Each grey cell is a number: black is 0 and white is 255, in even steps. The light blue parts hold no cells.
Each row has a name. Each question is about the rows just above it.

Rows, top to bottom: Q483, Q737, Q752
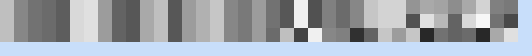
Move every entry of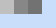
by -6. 185,129,108
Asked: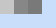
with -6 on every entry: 192,129,115
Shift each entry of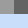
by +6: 162,105
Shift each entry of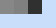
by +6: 141,134,54
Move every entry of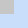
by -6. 192

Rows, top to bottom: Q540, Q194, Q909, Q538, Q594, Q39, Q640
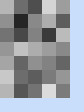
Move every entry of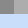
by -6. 131,167
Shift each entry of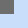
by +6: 115
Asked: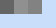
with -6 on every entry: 95,138,124

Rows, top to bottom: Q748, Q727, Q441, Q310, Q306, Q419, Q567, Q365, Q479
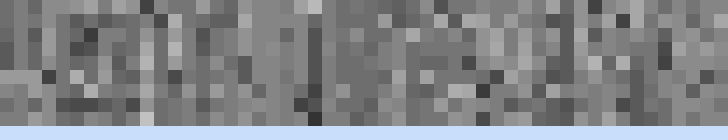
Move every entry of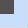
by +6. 88
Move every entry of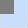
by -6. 119
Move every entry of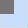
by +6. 123
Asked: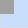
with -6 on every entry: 155
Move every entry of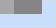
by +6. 173,139,139
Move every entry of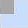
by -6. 161
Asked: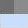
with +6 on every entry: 116,145

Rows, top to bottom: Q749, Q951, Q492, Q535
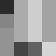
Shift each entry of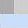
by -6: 165,200
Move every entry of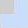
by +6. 212

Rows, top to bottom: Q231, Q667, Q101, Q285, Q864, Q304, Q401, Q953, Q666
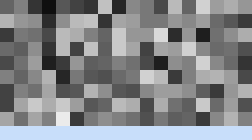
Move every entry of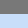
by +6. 126,126
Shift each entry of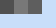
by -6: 74,114,88

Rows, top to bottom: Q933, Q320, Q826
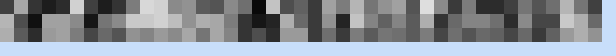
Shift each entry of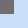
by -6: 105
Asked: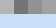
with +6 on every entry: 187,123,152,167
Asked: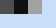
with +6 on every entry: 84,22,167
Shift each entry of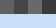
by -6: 91,64,99,52

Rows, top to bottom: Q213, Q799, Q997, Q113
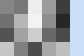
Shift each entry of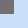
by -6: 107
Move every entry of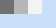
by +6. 119,188,249
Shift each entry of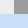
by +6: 243,162
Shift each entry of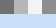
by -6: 107,176,237,136
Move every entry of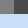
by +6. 134,81

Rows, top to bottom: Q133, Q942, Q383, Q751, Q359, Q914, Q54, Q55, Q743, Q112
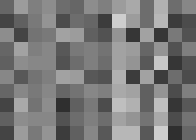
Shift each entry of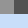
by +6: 154,88
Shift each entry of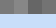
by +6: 127,141,108,121
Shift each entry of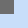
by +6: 115
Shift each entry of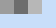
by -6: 150,103,177
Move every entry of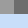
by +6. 162,115

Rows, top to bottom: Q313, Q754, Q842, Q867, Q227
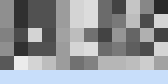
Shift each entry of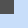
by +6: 87
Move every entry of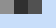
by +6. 149,54,87
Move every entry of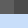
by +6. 100,81
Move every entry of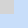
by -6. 206
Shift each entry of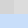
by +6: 218,226
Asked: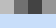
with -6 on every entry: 183,107,61,143

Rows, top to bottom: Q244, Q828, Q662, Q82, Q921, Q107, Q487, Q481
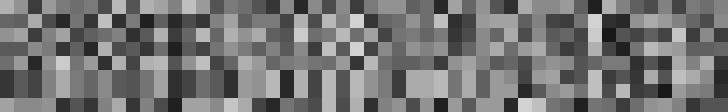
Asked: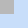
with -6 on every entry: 178
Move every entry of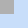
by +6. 182
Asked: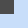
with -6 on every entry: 70
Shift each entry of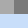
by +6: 176,128
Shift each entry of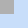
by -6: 170
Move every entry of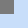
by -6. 116
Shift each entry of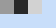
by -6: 148,34,204

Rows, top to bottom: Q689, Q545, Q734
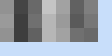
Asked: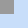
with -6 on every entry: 148
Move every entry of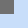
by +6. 118
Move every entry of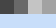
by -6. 63,99,190,156

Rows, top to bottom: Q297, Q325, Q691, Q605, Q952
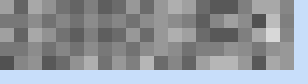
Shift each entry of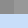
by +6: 146,158
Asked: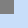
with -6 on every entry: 121
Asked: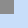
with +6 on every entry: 146
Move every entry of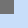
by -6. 108
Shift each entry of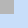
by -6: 176

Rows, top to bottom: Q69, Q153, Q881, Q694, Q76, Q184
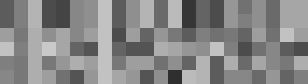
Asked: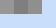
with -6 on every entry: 144,121,137
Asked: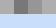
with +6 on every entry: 180,126,156,180
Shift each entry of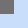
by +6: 119
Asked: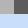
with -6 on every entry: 174,86
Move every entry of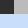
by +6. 53,193

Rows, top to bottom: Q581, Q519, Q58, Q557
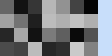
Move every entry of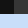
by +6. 24,60
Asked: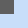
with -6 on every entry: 89
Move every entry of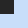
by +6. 44

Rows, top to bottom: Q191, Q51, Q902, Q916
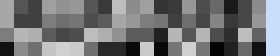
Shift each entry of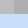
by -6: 183,169
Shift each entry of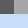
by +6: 97,173
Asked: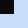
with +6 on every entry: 15
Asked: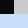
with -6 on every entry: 3,196
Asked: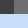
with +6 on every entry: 70,117
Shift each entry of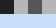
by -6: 27,176,79,176
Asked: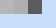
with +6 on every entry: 188,181,97

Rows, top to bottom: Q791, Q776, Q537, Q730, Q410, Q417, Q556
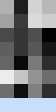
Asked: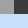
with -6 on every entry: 155,53
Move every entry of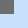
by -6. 103
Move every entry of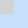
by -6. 205
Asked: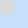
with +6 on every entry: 224

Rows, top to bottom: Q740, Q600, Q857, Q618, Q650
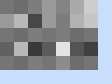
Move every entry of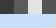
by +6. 63,97,233,90
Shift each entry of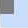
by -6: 119
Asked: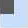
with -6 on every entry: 85
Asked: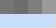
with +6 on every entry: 123,115,131,160

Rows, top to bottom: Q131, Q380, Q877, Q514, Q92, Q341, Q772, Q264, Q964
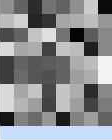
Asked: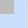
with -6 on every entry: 182
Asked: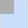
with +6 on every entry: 179
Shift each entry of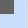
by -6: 93
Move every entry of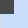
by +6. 78
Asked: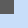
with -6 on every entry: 86

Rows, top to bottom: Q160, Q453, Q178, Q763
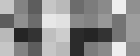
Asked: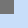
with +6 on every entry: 122
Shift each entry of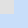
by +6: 231

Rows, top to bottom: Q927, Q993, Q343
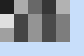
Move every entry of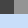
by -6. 62,142
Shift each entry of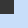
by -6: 48
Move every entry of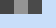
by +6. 74,154,80

